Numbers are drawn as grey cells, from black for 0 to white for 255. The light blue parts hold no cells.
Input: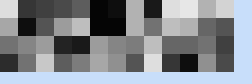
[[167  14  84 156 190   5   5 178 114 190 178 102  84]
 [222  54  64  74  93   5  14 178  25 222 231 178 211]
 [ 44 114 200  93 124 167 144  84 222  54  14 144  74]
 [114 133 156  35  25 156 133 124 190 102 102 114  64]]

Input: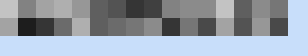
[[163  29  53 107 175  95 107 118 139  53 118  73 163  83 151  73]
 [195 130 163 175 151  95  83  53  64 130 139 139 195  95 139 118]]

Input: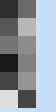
[[221  68]
 [ 47 106]
 [ 25 128]
 [117 140]
 [ 68 149]
 [ 87 183]]

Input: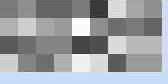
[[ 91 110 132 132  68  79 219 185 185]
 [207 132 110 175 239 219  91 154 154]
 [121 143 100 100 121  58 219 166 143]
 [175 207 166 154 251 143 110 121 100]]

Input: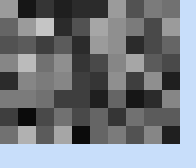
[[ 62  11  73 113  73 101  53 113  91  91]
 [155  22  53  31  43  43 155  82 123 113]
 [ 82  91  62  91  43 155 143  43  73 101]
 [123 123 113  62  62  31 101  22  43 134]
 [ 43 134 123 134  62  53 143  62 143  31]
 [101 155 197  43  82 166 143 123  73 155]
 [113 177  91 166  11 101 123  82 134  31]
 [134 187 113 143  53  73 134 166  91  73]]

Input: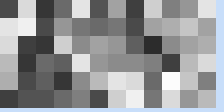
[[186  54 106  95 228 150 139 139 127  63 186 218]
 [218  63  54 207 139 162 150  95  44 139 162 174]
 [174  74  95  54 139 186 228 218 106 252 197 127]
 [ 63  83  83 106 127  74 207 240 118 218 150 186]
 [ 74 218  54 106 228  83 162  63 207 127 150 228]
 [228 240  74 150 118 106 118  74 162 174 197 162]]
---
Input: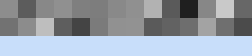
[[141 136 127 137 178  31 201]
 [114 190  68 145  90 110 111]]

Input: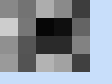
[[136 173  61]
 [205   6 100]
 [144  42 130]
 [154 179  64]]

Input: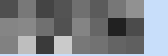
[[ 79  68 112 119]
 [133 112 132  33]
 [129  58 120 100]]

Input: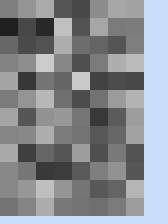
[[126 170  72 167]
 [ 31  40  83 122]
 [103  82 109  85]
 [131 203  78 174]
 [164 116 202  76]
 [123 183  76 155]
 [164 146 118  91]
 [134 174 115 103]
 [169 102 157 121]
 [136  57  89 146]
 [136 191 117 100]
 [115 172 115 122]]

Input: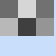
[[108 113]
 [184 149]]

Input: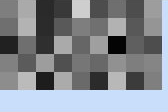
[[126  42 206 111 157]
 [111  43 126 178 149]
 [ 33  47 102   4  77]
 [129 157 118 145 133]
 [141  29 106 184 127]]
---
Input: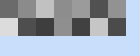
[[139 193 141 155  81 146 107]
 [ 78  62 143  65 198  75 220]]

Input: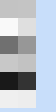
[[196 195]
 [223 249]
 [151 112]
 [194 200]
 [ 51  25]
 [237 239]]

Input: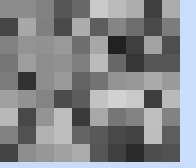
[[140 129  86 104 202 186 173  63 171 140]
 [167 128  74 172  94 133 110  74 124  70]
 [147 145 153 110 167  33  63 162  78 130]
 [158 141 145 127 187 103  54  86  86 118]
 [ 50 141 153  99 115 147 152 170 154 124]
 [146 132  75  92 194 209 201  62 185 160]
 [ 72 148 189  58 168 118 131 191 130 184]
 [ 81 177 190 100  89  72  66 190  93 129]
 [141 150 161 171  86  63  42  77  81  68]]

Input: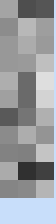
[[ 78  85 164]
 [184 158 140]
 [172 154 152]
 [154 191 152]
 [106 222 174]
 [106 211 160]
 [117 176  89]
 [173 148 139]
 [128 196 130]
 [ 48  64 171]
 [137 181 133]]

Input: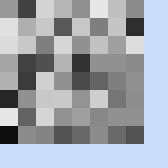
[[ 65 211 182 145 231 191 140 153]
 [175 199  89 199 127 197  46 224]
 [200 127 214 145 193 159 221 219]
 [ 66  80 180  50 145 145 137 165]
 [ 59 208 145  75 100 127 145 177]
 [145 200 201 147 206 118 141  38]
 [ 98 213 146 159 136 145 145 230]
 [139 132  83 104 140 105  82  14]]

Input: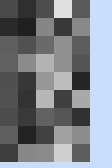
[[ 47  77 224  89  74]
 [ 32 134  57 137  42]
 [ 81 106 144  93  94]
 [139 179 144  85  97]
 [ 55 151 190  37  79]
 [ 51 183  63 169  81]
 [ 58  98  86  49  76]
 [ 35  65 161 141  94]
 [135 138 207  93  61]]
